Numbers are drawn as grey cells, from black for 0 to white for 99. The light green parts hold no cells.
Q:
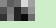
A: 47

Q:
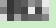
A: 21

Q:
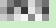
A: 32

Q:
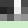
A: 18

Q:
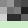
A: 43

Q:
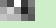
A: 82

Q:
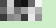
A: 74

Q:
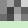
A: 24

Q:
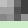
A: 62
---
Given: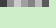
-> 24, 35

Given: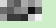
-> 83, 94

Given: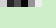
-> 81, 92

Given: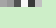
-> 64, 75

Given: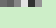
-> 42, 58

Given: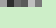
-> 63, 47
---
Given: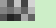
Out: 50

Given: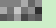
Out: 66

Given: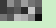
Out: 22

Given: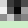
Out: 94

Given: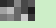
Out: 63

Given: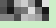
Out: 30
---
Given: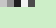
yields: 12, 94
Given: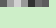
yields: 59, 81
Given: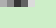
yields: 21, 85
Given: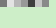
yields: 59, 88
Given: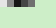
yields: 9, 89
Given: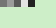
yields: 34, 88
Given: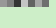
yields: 76, 76
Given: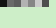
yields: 69, 79
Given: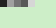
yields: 45, 83
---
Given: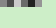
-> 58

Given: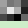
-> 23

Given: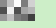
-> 81

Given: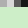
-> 9

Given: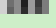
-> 48

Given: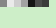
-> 23
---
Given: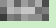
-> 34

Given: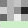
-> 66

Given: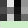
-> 41

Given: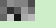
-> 72

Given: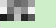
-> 35

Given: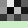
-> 42

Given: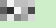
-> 85
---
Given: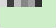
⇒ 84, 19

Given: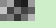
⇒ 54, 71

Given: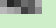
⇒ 54, 54

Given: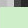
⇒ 73, 16

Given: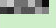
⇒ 67, 50

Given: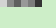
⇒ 82, 20
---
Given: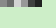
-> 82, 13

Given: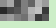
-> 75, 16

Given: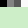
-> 97, 0

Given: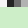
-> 95, 14

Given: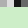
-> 86, 9

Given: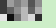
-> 89, 6

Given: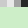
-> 90, 15
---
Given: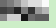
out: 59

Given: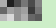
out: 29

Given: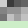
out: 34

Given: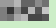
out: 71

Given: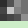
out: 55

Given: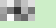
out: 57

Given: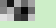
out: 69
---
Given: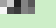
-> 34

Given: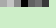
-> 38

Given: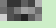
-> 26

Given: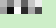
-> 77

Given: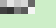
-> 40

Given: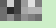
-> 87

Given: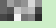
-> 84
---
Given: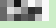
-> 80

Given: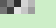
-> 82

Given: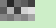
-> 36

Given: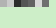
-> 84

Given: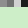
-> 81

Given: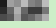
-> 46

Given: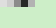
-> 15

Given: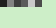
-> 78
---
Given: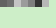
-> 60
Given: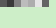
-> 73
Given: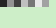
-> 74
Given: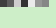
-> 19
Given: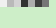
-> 19
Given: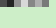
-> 84
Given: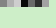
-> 3
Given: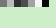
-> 30
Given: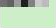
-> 12
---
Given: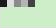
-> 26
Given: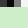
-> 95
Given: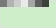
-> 25
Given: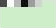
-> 82
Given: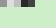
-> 26
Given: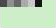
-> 8
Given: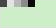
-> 4
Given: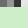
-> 89
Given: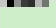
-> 45
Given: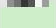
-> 61
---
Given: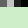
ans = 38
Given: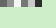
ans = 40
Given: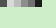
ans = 32
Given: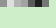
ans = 57
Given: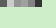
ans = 36
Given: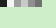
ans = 12
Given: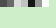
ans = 30
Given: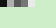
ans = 7
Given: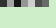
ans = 19
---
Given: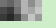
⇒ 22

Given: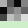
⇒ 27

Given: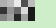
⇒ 51

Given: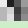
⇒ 71

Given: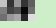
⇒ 43

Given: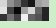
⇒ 20

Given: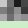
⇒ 66

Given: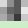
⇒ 66
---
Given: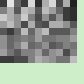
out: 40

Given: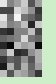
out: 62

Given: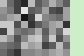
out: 26

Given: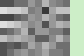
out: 43

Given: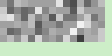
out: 73

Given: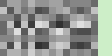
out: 63
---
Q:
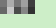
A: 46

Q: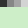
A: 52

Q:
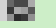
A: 28

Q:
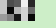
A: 35

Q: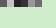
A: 20

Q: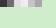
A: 92

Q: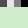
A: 89

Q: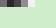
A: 27

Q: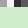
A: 95

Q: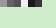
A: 93
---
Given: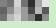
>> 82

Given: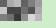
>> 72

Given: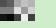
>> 65

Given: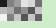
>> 61

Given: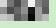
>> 29

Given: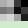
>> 23

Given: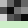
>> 14

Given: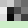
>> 52
